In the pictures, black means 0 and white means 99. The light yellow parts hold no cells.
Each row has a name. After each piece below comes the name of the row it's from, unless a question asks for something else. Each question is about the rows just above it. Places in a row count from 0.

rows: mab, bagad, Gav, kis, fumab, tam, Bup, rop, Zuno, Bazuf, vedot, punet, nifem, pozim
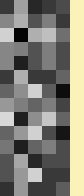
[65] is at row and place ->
punet, 1
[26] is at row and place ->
rop, 4

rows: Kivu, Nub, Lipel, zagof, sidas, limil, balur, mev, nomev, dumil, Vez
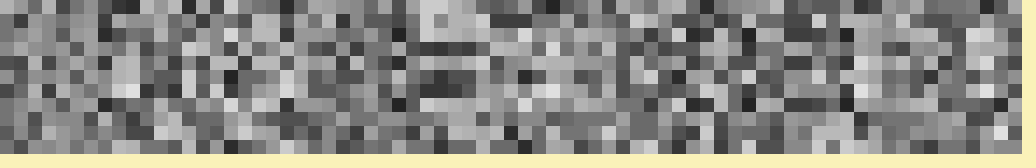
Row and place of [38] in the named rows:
limil, 42
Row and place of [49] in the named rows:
Kivu, 69
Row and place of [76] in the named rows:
Nub, 64

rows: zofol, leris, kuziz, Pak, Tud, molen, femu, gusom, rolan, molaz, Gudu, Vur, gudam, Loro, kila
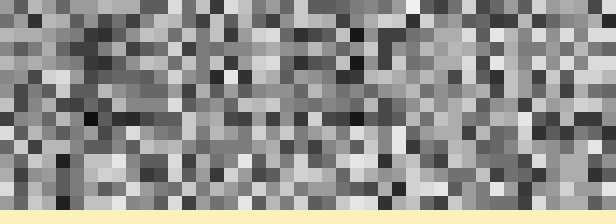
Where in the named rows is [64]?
zofol, 41
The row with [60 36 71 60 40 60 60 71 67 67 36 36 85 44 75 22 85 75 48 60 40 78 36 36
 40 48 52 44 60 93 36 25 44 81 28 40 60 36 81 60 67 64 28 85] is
zofol
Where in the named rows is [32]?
Tud, 22

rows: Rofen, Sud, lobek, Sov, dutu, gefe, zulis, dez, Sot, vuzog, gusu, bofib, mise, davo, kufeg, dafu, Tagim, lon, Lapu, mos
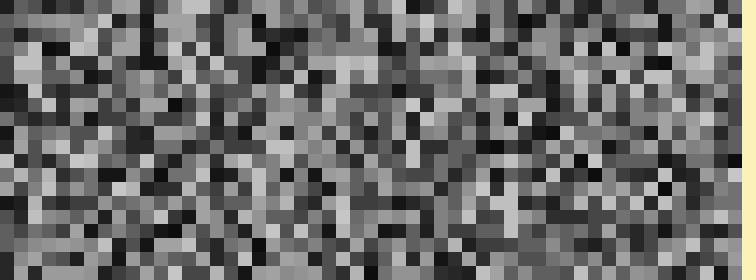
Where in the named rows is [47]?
Tagim, 49
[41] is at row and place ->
dafu, 25
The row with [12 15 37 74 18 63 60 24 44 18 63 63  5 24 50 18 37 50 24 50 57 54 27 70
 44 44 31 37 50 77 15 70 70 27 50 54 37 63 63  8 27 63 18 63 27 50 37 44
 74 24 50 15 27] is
dez
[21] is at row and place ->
dafu, 12
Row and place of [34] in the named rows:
Lapu, 13
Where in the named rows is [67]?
davo, 42

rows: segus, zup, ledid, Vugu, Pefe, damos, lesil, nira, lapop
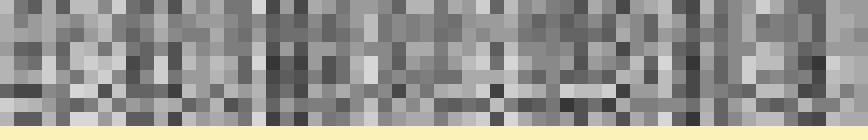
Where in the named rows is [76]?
lesil, 8
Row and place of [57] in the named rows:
zup, 33
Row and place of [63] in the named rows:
ledid, 1

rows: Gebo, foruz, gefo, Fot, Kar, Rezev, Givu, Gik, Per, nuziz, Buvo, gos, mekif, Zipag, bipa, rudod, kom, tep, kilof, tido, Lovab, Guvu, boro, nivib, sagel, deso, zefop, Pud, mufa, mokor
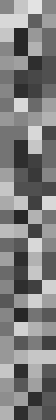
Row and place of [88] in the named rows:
Gebo, 2
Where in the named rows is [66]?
bipa, 0
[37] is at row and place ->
foruz, 2
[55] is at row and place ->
mufa, 0
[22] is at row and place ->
mekif, 2
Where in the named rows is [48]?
sagel, 2
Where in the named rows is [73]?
kom, 0

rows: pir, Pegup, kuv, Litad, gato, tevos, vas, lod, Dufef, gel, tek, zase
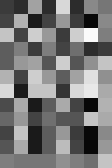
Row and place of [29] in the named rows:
lod, 0
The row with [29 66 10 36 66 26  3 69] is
lod
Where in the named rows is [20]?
vas, 4
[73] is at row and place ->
tek, 4

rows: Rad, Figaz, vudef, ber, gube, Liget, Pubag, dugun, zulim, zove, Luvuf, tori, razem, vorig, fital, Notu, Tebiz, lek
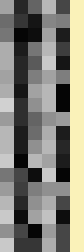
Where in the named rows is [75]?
Notu, 3
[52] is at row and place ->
Figaz, 3

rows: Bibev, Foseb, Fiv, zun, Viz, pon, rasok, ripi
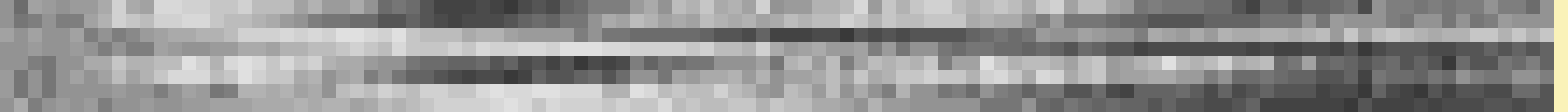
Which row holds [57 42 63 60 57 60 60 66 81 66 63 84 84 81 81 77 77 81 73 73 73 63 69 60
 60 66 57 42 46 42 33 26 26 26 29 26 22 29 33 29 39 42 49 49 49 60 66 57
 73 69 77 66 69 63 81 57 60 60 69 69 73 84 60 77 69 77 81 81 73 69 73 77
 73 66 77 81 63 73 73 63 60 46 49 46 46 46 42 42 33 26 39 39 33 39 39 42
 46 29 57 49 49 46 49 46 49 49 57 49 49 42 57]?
Bibev
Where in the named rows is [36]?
rasok, 85
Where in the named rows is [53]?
Fiv, 9

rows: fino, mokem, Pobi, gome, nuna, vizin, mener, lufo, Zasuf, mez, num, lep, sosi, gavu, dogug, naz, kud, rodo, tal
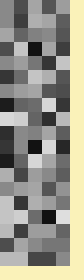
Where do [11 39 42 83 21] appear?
lufo
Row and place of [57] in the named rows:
gavu, 4
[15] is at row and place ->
num, 4

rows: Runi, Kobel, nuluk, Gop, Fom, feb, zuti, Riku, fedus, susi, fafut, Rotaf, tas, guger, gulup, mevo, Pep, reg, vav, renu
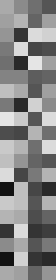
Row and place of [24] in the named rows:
Pep, 3
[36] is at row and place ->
feb, 2

